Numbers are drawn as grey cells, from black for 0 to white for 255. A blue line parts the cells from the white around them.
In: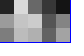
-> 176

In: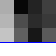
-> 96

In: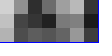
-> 100

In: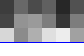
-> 223

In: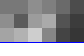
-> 134

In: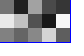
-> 136

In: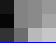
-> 109
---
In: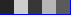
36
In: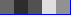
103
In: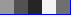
153
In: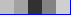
192
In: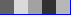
98
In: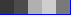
55
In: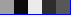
159
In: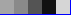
165
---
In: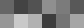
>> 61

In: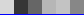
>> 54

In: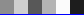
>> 29

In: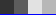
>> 51

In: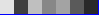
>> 41

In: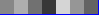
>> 55

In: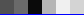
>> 10
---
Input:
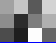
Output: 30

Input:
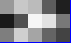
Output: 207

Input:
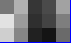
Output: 134

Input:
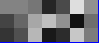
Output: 80

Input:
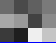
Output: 30

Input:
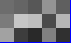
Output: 61

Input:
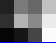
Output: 21
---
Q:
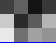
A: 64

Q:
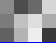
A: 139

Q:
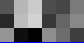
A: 85

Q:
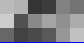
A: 186

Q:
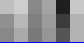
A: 191

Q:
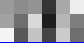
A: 154
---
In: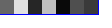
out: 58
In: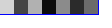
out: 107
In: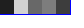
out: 61
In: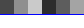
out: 164
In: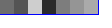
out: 170
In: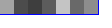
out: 141
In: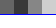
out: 207
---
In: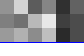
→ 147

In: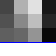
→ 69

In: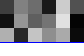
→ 62

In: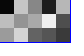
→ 7

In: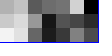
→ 178

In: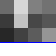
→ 107

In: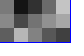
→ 122

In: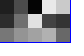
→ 31
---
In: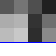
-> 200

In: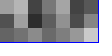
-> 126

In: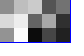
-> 12

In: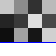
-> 161

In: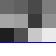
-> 80

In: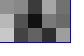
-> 98

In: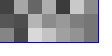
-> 160
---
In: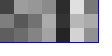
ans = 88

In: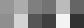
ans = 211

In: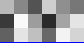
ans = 249

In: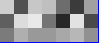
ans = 220

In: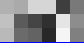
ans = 91

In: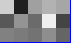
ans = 148

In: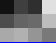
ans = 100

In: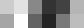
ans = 254

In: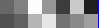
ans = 96

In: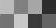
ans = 200
